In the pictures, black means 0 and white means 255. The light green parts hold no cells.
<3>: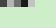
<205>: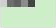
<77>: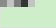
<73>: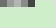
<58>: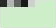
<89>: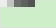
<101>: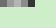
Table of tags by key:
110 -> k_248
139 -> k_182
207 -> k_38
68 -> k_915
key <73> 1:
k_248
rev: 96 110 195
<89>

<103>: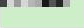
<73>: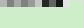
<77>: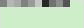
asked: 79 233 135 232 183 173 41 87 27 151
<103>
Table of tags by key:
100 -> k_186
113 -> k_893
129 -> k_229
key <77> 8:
k_893
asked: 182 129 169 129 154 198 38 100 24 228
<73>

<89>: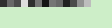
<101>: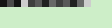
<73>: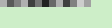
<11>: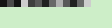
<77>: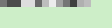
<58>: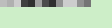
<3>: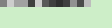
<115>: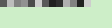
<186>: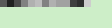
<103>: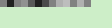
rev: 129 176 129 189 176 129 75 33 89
<103>
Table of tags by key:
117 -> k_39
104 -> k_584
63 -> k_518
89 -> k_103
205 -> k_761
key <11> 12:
k_584
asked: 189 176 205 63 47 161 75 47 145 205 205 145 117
<58>
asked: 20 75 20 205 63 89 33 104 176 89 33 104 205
<11>
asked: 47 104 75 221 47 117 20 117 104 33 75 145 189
<89>

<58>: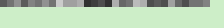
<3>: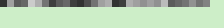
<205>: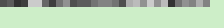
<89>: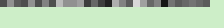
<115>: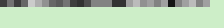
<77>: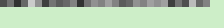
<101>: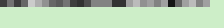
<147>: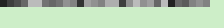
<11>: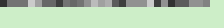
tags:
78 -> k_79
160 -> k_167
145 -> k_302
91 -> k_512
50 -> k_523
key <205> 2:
k_512
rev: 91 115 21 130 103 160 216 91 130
<89>
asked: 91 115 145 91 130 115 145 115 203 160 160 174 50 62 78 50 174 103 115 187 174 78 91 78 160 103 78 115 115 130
<58>

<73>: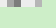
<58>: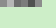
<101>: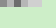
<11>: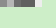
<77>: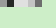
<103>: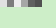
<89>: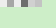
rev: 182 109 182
<101>
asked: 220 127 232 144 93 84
<103>
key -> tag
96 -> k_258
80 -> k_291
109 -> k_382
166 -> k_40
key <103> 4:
k_40
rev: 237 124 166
<73>
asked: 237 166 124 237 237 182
<73>

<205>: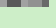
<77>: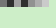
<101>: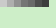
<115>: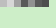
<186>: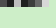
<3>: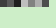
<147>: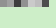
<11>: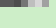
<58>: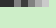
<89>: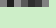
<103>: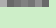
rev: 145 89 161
<115>
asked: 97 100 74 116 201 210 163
<11>

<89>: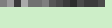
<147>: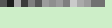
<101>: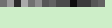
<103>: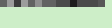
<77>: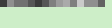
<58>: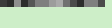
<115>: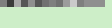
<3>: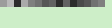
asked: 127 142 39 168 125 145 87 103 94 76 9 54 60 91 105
<101>
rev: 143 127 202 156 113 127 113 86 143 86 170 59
<115>
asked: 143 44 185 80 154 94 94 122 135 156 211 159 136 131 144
<115>
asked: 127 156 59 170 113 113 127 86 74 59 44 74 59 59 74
<89>
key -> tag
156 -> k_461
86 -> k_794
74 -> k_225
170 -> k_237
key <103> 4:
k_461
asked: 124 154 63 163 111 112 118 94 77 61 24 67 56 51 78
<89>

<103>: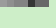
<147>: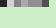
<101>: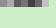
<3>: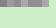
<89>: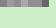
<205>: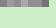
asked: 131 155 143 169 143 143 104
<89>
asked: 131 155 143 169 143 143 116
<205>
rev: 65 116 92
<101>
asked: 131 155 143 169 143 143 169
<3>
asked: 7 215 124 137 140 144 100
<147>

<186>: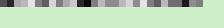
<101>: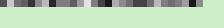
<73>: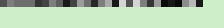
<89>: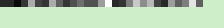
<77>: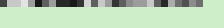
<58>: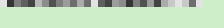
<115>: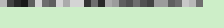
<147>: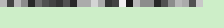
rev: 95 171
<89>
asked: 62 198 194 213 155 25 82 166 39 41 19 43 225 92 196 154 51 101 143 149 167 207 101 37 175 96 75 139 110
<77>
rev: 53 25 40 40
<77>
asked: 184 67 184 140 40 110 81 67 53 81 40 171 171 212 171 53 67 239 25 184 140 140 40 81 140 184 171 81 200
<147>
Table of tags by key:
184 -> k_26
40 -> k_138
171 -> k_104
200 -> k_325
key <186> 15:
k_26
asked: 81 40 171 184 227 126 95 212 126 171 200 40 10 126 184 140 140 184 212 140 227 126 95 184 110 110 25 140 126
<186>
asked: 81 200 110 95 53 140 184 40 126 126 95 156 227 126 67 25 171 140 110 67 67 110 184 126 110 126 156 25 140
<101>

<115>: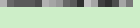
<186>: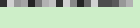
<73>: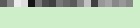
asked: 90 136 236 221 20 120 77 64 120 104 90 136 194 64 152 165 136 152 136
<73>
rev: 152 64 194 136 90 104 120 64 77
<73>

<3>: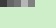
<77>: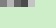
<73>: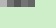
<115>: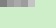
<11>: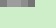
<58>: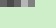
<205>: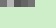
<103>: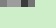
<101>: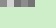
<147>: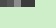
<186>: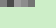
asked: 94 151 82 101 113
<205>
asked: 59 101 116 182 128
<3>
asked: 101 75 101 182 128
<58>
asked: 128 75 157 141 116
<186>
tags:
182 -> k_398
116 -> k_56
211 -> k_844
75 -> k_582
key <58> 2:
k_582

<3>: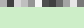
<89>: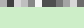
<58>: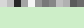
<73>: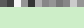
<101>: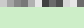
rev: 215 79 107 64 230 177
<101>
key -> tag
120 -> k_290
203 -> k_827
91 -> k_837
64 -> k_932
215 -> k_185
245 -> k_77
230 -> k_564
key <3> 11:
k_564
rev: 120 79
<89>
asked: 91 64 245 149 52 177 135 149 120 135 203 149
<73>

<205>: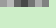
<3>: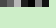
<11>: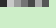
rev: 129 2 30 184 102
<3>
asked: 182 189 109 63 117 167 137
<205>
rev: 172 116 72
<205>
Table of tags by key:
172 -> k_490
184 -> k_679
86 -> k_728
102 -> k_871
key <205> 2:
k_679

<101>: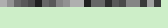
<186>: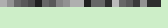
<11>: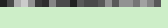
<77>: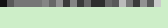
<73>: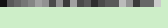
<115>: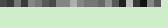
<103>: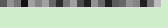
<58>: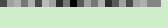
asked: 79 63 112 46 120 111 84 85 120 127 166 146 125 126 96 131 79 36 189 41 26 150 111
<115>
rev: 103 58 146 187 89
<73>

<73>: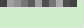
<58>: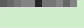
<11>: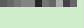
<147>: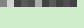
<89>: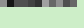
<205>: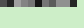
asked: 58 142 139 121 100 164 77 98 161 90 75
<73>
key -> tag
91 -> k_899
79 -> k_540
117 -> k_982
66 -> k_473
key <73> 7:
k_540
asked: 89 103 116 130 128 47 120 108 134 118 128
<58>
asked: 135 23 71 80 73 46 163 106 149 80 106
<89>

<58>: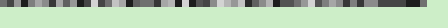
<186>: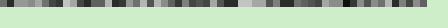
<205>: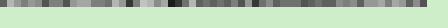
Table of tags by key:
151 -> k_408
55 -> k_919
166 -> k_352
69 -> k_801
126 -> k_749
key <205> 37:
k_919
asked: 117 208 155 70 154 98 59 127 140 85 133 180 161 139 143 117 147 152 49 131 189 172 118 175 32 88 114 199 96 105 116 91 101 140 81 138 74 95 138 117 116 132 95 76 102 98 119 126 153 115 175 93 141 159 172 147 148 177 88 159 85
<205>
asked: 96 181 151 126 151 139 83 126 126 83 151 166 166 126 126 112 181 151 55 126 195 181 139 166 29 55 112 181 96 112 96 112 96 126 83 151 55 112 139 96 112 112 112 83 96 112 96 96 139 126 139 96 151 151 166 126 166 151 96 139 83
<205>
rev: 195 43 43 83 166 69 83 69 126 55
<186>

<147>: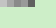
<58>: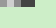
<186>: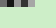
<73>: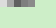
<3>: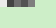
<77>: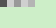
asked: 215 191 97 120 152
<73>
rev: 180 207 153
<77>
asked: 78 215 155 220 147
<77>
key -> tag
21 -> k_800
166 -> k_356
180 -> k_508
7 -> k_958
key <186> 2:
k_800
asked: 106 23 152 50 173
<186>

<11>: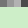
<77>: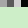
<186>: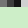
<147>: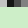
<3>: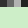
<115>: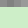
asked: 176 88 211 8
<77>
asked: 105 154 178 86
<11>
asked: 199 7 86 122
<147>

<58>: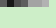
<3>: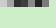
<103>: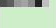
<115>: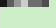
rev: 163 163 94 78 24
<58>
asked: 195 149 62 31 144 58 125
<3>
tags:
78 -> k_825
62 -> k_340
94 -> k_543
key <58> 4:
k_543
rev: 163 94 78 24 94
<58>
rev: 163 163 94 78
<58>

